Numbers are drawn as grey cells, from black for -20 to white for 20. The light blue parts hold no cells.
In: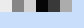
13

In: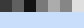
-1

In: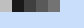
-16

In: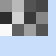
19

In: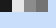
-16

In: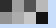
3

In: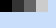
-20

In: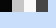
-19

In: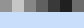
-5

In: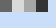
-4
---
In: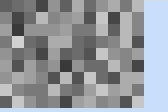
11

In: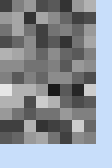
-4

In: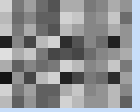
-5

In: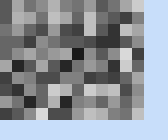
-6

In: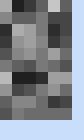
-1
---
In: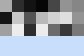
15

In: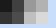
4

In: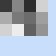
-3

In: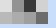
-11

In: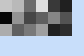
1

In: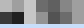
1
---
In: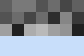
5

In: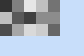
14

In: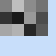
8

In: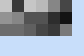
-9

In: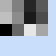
-4

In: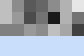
10

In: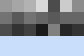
0
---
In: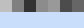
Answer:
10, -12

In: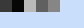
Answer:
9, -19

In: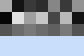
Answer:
15, -19

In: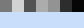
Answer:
13, -19

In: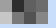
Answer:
11, -13

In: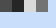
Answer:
14, -14

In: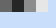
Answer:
16, -14
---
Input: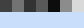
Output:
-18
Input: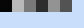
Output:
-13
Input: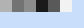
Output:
-16
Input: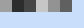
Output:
11
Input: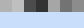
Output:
6
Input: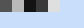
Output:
-17
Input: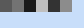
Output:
10
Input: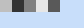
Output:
0
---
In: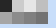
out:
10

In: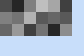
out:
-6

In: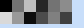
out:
2

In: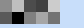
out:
12

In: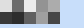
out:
7

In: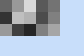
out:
0

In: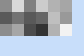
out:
4
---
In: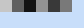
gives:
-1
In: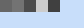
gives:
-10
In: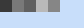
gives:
1
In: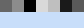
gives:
-6
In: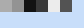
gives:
-7
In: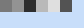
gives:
-7
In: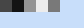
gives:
-1
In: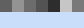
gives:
-1
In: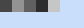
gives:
11
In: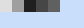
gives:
-5
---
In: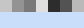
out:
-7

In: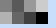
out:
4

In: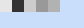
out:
4

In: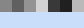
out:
-15

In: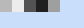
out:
-15

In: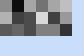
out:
6

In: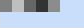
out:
-12
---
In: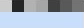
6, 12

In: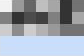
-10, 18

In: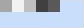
10, 18

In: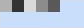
14, 14

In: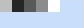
-6, 20

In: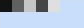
11, 15
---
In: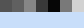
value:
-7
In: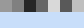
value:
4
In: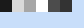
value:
-16
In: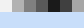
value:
18
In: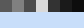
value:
-6
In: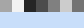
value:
6
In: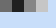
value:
-3
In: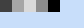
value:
-10
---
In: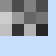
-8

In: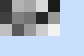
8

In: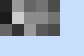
4

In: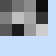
-2

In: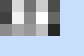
14

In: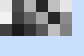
-8
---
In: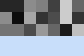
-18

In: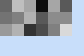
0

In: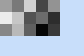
11

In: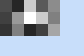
4

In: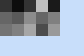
-6

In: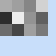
17

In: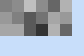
0

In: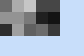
3
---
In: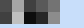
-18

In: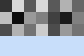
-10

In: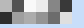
3

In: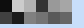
-2

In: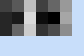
-18

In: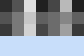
-3

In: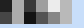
-7

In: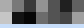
-7
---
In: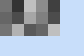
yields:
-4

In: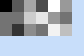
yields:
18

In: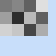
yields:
-9

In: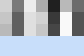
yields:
19

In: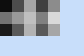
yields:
-6

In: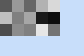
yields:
16

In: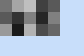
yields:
-8

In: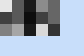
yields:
14

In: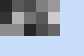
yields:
-8

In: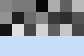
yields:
11
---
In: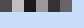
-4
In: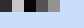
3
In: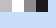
-16
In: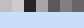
-4
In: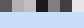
16
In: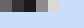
14
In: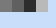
9
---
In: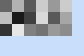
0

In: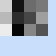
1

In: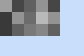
-1

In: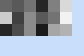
2

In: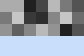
1

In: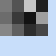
-13

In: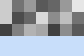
8
